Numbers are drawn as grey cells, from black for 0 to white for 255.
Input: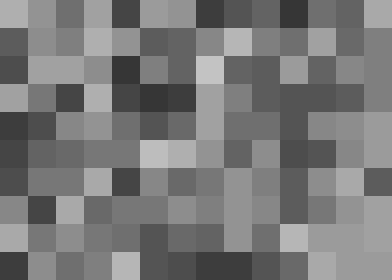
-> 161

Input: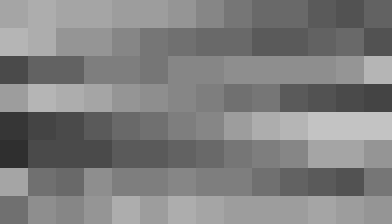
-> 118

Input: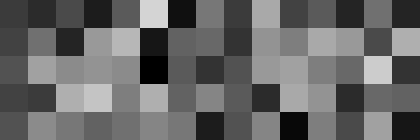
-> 98

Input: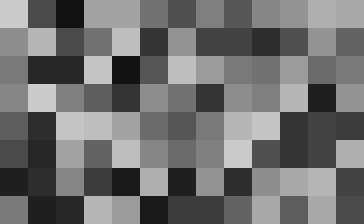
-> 66

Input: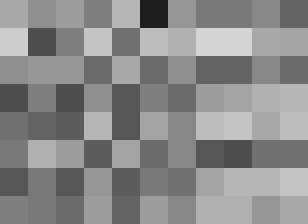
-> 197

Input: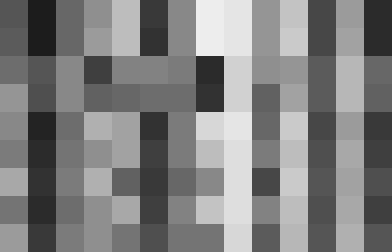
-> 63

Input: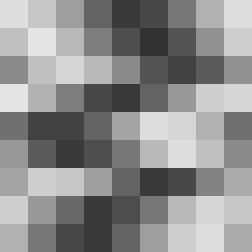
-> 198
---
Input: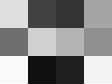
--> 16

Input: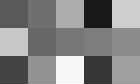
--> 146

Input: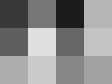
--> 203

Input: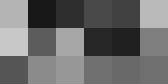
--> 139

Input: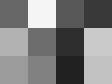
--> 129

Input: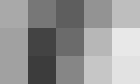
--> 60

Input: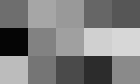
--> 117

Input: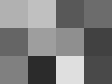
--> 43

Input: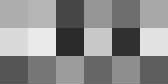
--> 118

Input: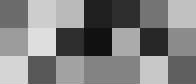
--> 88
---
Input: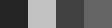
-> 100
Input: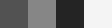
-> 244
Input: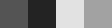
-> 162
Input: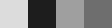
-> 110
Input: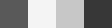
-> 55
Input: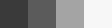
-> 247
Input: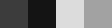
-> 162
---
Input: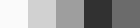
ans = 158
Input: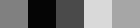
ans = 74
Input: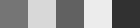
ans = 97
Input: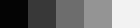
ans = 109
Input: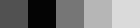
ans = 118
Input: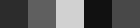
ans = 209
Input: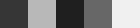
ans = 31
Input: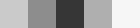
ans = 54
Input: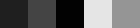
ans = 2
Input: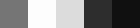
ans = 220
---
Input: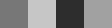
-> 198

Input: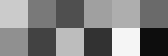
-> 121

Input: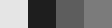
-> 30

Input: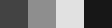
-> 142

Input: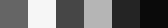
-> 246

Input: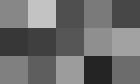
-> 195

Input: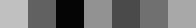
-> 97

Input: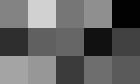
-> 209

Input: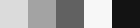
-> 163
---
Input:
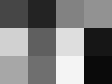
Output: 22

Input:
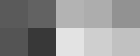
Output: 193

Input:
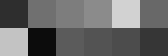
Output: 54

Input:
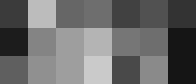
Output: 21

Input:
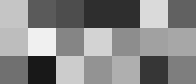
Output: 167

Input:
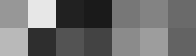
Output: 99
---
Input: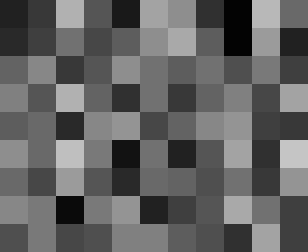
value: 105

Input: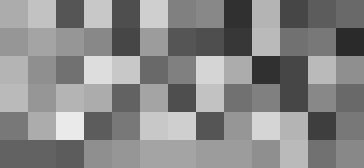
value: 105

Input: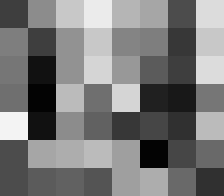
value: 220

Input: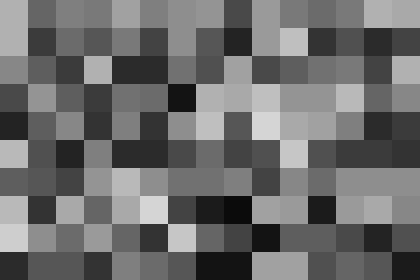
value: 169

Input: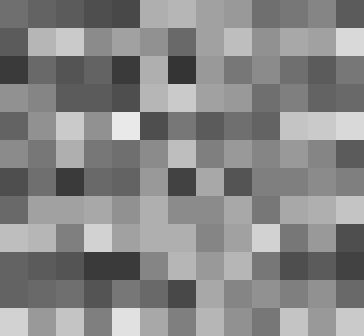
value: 91

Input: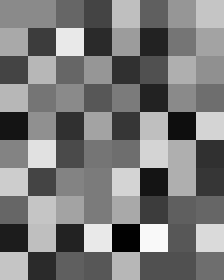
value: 197

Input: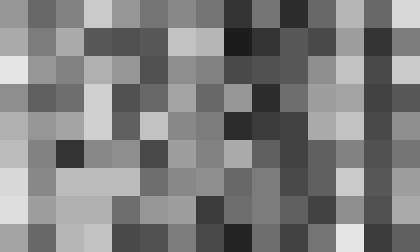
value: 216

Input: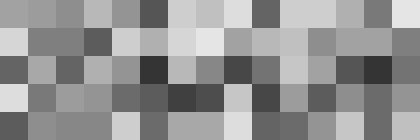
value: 229
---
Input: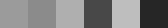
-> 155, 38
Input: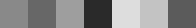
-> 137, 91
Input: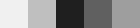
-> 240, 158
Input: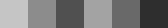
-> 197, 46
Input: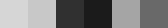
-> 214, 105
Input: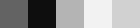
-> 99, 209
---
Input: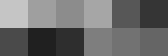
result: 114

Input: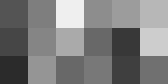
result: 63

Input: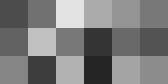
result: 164

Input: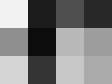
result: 199

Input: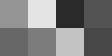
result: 196

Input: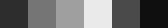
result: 74

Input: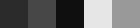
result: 230

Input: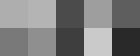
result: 202

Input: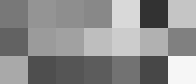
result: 71
